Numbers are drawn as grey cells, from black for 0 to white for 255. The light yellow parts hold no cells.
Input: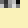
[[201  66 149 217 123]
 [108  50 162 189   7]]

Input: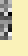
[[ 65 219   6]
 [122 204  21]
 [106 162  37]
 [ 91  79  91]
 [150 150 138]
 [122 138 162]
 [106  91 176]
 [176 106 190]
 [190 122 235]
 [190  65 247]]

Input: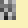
[[ 74 174  90 161]
 [122 122 106 149]
 [106 218 134 188]
 [188  30 161  90]
 [188  74 204 134]]

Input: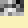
[[132  90 118  50 146  50]
 [173 218 132 189 173 189]
 [159 159 218 146   5  65]
 [ 65 203 242 218 104  90]]

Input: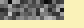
[[155 127   9 167 155  54  67 111  67 127  54   9  25 111  54  67]
 [ 81 140  96  67 127 140 111 140 127 155  96 167 183 155  81  96]
 [ 40  54 140 127 111 140  67 111 127  54 183 111  40  96 167  25]
 [ 96 111 167  81  54  96 127  81  81  96  81 140  81  67 140 167]
 [ 81  67 195  67  40 111  96  81 127  40 127 127  96  54  54 155]]

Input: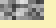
[[199 105  91 160 212 199 133  91 133  77 173]
 [105 147 119  61  91 119 105 147 173 160 173]
 [185 185 133 119 199 224 212 119 119  61  77]
 [133 147 160  77 185 199 185 133  77 160 119]
 [173 147 173  61 160 147 147 133 105 105  91]]

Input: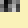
[[156   7  58 142 116]
 [130  45 100 200  74]
 [100  19 130 171  58]]

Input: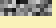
[[118  49  61  20 160 118 132  89 160 173  61 144 187]
 [104 144  89 201   7  34  34 160 173 201 132 104  49]
 [187  77 187  89 144 160 118 201  89  34 104  77 104]
 [144 160 213 187 104 201 132 132 144  77 104  61 144]]
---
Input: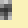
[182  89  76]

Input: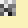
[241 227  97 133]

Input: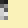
[ 42 145]

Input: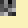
[ 52 127 142  40]

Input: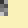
[52 81]

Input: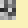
[198  86 211  90]

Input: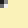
[ 28 241]

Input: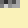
[103 208]
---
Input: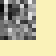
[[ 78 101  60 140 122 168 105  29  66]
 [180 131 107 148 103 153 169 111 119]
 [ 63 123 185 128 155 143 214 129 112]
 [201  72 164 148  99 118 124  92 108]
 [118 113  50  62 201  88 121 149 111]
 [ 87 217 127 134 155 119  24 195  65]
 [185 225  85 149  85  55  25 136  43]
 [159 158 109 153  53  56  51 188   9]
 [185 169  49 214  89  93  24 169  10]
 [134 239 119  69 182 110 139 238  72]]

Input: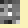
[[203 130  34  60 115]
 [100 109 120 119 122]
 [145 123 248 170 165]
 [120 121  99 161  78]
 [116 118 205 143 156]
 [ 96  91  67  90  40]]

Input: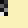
[[ 11 236]
 [140  22]
 [ 34  95]
 [ 58  11]]

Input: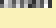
[[ 56 254  96 155  83  46 203 106 222 115 167 210 119]
 [ 54 218  85 158  47 115 171  98 187  88 170 225  57]]

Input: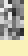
[[224 133 114 180 216 183]
 [ 50  70 171 107 201  99]
 [ 42  99  98  72 187 113]
 [180 173 117 204 137 110]
 [214 170 120 179 190 212]
 [ 95 176 107 234 118 209]
 [139 112  37 226  92 147]
 [138 115  52  88 146 239]
 [150 137 119 235 233 120]
 [ 80 146 136  53 229 141]]

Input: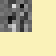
[[ 97 147  48 118 193 111 104 115]
 [111 154  61 114 204 168  92 129]
 [ 95 107  48 123 137  27 110  98]
 [134  57  73 120  42  16  94  96]
 [124  53 160 113  63 111 105 122]
 [ 98 127  88 109 124 100 113 103]
 [ 93 145  15 126 219  75 101 113]
 [106  77 127 110  61  64 117  99]]
